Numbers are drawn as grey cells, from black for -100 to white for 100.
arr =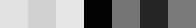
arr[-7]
77
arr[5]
-72
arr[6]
-5
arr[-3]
-8

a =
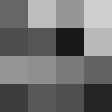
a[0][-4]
-20
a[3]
[-52, -31, -38, -72]
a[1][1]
-33
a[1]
[-39, -33, -81, 45]
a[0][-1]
62

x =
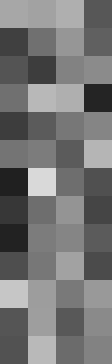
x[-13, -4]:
31
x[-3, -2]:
-5
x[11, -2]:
-31
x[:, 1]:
[27, -12, -52, 44, -29, -3, 70, -14, -3, -7, 23, 24, 45]
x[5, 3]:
42
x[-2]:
[-33, 24, -31, 8]
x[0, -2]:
37
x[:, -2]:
[37, 18, 2, 37, -7, -29, -14, 16, 4, 27, -5, -31, -16]
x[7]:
[-57, -14, 16, -46]
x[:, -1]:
[-32, -25, 9, -72, 4, 42, -37, -46, -29, -41, 20, 8, 2]
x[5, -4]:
-9

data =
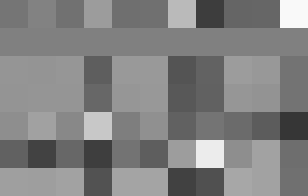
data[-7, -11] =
-8
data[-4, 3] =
-19
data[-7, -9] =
-11
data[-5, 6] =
-34
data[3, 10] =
-10
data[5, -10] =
-48
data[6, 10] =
-12
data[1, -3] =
0
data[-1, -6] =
29
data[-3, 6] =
-24
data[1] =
[0, 0, 0, 0, 0, 0, 0, 0, 0, 0, 0]
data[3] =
[16, 17, 17, -19, 18, 19, -31, -24, 18, 15, -10]
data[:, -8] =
[22, 0, -26, -19, 57, -51, -36]
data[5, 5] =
-26
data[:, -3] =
[-21, 0, 22, 18, -16, 11, 31]
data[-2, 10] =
-14
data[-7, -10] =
2
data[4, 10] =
-58
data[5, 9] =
27
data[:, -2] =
[-20, 0, 19, 15, -28, 27, 27]
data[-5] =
[17, 16, 18, -26, 20, 20, -34, -23, 22, 19, -10]

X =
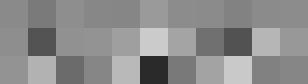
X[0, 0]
8
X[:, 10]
[10, 19, 5]
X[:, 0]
[8, 11, 15]
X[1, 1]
-35
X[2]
[15, 40, -16, 5, 45, -67, -5, 28, 58, 1, 5]
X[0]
[8, -4, 11, 6, 5, 21, 10, 9, 2, 9, 10]
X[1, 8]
-36
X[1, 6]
29

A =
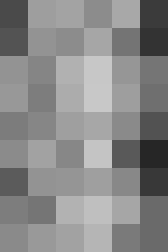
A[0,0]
-42
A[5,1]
27
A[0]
[-42, 24, 28, 10, 32, -54]
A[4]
[-3, 5, 25, 31, 8, -36]
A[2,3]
56
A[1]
[-35, 15, 10, 30, -9, -60]
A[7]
[-2, -8, 40, 50, 30, -17]
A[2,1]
4
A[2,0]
15
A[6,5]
-56
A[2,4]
18
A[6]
[-29, 15, 17, 25, 7, -56]
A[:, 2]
[28, 10, 39, 35, 25, 6, 17, 40, 27]

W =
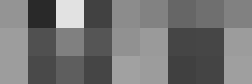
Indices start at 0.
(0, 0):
16
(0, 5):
2
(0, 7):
-13
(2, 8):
25
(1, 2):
0
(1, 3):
-33
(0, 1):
-68

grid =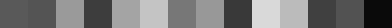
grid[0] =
-30
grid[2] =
21
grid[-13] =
-34
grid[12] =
-36

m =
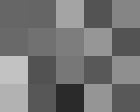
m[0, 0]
-20
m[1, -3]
-2
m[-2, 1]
-36
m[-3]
[-18, -11, -2, 18, -35]
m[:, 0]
[-20, -18, 52, 40]
